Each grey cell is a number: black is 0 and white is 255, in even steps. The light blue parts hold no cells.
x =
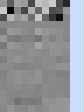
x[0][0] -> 151
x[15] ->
[134, 147, 139, 135, 144, 134, 140, 150, 148, 151]
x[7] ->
[139, 140, 138, 138, 143, 141, 137, 144, 144, 139]
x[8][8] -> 130
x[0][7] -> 203
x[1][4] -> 175
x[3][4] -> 136
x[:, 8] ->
[76, 87, 16, 136, 142, 143, 145, 144, 130, 145, 127, 133, 135, 138, 149, 148]
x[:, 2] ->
[161, 132, 151, 137, 148, 121, 146, 138, 148, 130, 146, 145, 140, 132, 114, 139]
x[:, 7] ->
[203, 76, 55, 137, 143, 131, 147, 144, 138, 141, 135, 138, 136, 135, 145, 150]
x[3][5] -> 136
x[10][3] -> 142
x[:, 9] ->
[40, 148, 132, 137, 137, 134, 145, 139, 134, 147, 131, 134, 133, 135, 151, 151]
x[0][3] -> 155
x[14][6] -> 146
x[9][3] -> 129
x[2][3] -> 165
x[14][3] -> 125
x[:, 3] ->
[155, 70, 165, 137, 140, 130, 137, 138, 139, 129, 142, 141, 136, 136, 125, 135]
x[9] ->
[140, 139, 130, 129, 133, 135, 138, 141, 145, 147]
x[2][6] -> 102
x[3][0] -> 135
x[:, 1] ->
[94, 5, 180, 136, 153, 125, 150, 140, 140, 139, 141, 141, 137, 134, 133, 147]
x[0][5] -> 194
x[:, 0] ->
[151, 199, 79, 135, 120, 151, 120, 139, 126, 140, 130, 133, 135, 141, 141, 134]

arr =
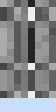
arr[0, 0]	171
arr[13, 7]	167
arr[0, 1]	146
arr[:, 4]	[36, 238, 238, 76, 36, 36, 36, 36, 36, 238, 76, 76, 76, 238]
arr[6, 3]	123
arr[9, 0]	70
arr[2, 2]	156
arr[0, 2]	90
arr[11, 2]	90
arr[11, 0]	150
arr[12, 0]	150
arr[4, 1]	146
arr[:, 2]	[90, 172, 156, 90, 90, 90, 90, 90, 90, 156, 90, 90, 107, 172]
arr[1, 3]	126
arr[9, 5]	84
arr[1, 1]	100
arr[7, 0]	171
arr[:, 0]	[171, 70, 70, 150, 171, 171, 171, 171, 150, 70, 150, 150, 150, 70]
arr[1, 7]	167
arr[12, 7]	99
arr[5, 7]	99
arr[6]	[171, 156, 90, 123, 36, 141, 154, 99]
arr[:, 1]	[146, 100, 100, 137, 146, 146, 156, 137, 146, 100, 137, 137, 137, 110]
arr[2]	[70, 100, 156, 134, 238, 84, 93, 167]
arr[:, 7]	[99, 167, 167, 99, 82, 99, 99, 99, 99, 167, 99, 99, 99, 167]

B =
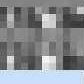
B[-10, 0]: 132
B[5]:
[136, 125, 136, 136, 125, 111, 135, 142, 131, 115, 133, 137]
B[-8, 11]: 84
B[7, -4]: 130
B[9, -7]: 102
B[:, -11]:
[131, 146, 186, 166, 119, 125, 123, 128, 217, 186]
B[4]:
[138, 119, 138, 136, 130, 106, 141, 147, 139, 108, 135, 135]
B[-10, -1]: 132
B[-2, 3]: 92
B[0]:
[132, 131, 132, 131, 131, 129, 135, 133, 135, 136, 129, 132]
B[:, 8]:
[135, 118, 129, 104, 139, 131, 136, 130, 135, 128]
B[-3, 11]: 151
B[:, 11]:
[132, 197, 84, 60, 135, 137, 144, 151, 91, 82]
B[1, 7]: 83
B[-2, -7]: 98
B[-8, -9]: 114
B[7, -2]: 120
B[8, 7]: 226
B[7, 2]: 97
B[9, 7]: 202
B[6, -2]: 132
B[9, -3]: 60
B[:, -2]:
[129, 119, 74, 61, 135, 133, 132, 120, 65, 74]
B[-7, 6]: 210
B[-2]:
[101, 217, 101, 92, 78, 98, 243, 226, 135, 56, 65, 91]
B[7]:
[97, 128, 97, 115, 100, 129, 154, 120, 130, 100, 120, 151]

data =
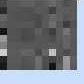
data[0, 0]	72
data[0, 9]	81
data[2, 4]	78
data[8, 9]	151
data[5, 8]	92
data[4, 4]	78
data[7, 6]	100
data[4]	[21, 82, 82, 74, 78, 93, 80, 65, 92, 116, 90]
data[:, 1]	[89, 85, 84, 86, 82, 83, 88, 92, 88, 86]
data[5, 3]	74
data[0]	[72, 89, 88, 94, 96, 85, 91, 105, 93, 81, 87]
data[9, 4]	84
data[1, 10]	89
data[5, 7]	77
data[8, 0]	38
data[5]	[152, 83, 82, 74, 78, 85, 86, 77, 92, 97, 91]
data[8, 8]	82
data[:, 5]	[85, 88, 77, 74, 93, 85, 87, 74, 108, 106]
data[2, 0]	101
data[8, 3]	83
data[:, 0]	[72, 43, 101, 89, 21, 152, 129, 205, 38, 24]
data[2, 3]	81
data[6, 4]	87
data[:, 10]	[87, 89, 89, 84, 90, 91, 86, 86, 95, 90]
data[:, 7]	[105, 67, 100, 110, 65, 77, 91, 192, 67, 21]

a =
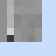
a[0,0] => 143
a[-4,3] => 141
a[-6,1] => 174
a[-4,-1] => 137
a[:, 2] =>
[142, 152, 133, 138, 147, 150]
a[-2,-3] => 143
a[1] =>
[143, 180, 152, 148, 150, 153]
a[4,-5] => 209
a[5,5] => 148

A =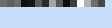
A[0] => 107
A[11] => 252
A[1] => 95
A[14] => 72
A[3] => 15
